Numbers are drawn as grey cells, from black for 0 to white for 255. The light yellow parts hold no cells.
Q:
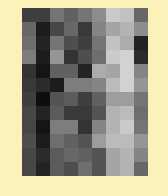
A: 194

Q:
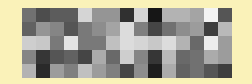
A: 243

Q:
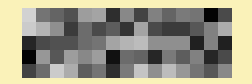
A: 3

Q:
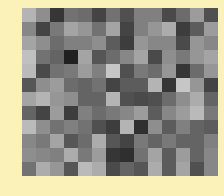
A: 156

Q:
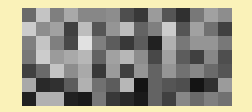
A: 161

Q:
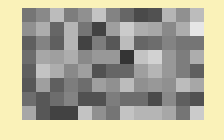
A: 144

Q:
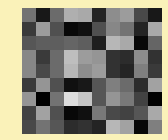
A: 73

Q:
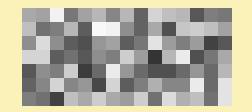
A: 126

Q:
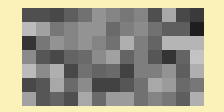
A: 72
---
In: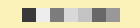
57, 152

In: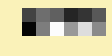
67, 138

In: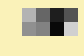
179, 208

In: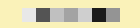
232, 148

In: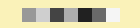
152, 245

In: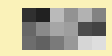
48, 222
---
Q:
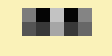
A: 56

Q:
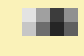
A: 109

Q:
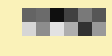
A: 141

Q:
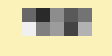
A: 127

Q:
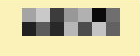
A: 92

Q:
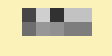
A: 151

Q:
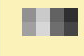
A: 215
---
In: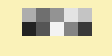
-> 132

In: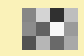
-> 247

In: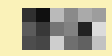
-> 34

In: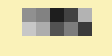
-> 124

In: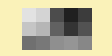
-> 52

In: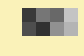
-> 145

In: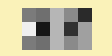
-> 48

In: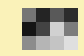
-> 209
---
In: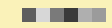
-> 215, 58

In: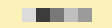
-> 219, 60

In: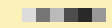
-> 220, 41

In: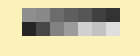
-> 222, 37

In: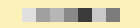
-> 224, 59

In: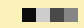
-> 205, 13

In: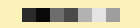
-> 228, 10

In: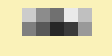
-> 234, 39

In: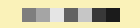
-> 229, 27

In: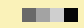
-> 207, 6
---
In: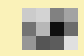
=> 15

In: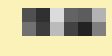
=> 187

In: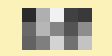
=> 133

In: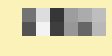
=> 62

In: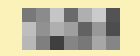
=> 175

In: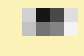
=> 132

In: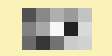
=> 247

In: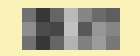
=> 70

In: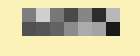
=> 99

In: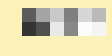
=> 233
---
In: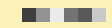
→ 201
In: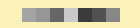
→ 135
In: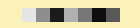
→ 88
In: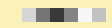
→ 194
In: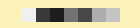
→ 196
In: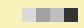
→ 52
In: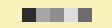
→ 108
